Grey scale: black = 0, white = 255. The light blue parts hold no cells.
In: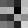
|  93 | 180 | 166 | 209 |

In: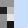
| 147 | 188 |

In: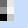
| 105 | 245 |

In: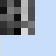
|  44 | 123 |  13 |  98 |  92 |

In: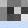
| 187 |  46 |  81 |

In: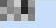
|  97 | 136 | 135 |

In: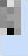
| 114 | 137 | 161 |

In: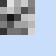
|  59 | 198 |  69 | 162 | 209 |
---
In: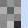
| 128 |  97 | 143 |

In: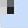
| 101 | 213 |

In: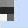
| 141 |  37 |

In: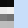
|  12 | 233 |

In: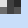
| 41 | 65 |

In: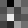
|  97 |  67 | 234 |  65 |

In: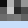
| 149 |  39 | 118 |

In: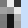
|  51 | 153 | 124 |
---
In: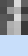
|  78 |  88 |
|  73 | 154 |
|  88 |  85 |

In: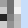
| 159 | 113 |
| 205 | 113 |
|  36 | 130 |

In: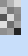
| 144 | 181 |
| 200 | 124 |
|  86 | 218 |

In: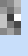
| 126 | 140 |
| 155 | 116 |
| 196 |  60 |

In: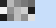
|  37 | 185 |
| 243 | 147 |
|  26 | 124 |

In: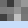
| 107 |  58 |
| 125 | 128 |
|  64 | 111 |
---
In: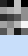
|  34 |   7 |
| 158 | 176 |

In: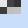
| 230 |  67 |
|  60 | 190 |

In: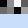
|   8 | 143 |
| 107 | 129 |

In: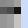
| 137 | 142 |
|  87 |  75 |

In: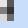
| 230 |  88 |
| 127 |  54 |

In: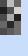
|  76 | 189 |
|  30 |  81 |

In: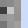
| 134 | 139 |
|  62 | 198 |

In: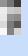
| 147 | 116 |
| 236 | 202 |

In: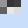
| 149 |  53 |
|  97 | 231 |
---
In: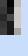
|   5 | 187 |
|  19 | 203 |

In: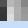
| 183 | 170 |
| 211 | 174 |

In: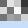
| 228 | 200 |
| 119 | 250 |

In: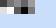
| 117 | 140 |
| 253 |  89 |

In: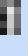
| 140 |  77 |
| 225 | 132 |

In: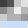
|  83 | 199 |
| 171 | 237 |

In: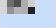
| 109 |  78 |
| 145 | 178 |

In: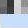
|  53 | 214 |
|  62 | 209 |
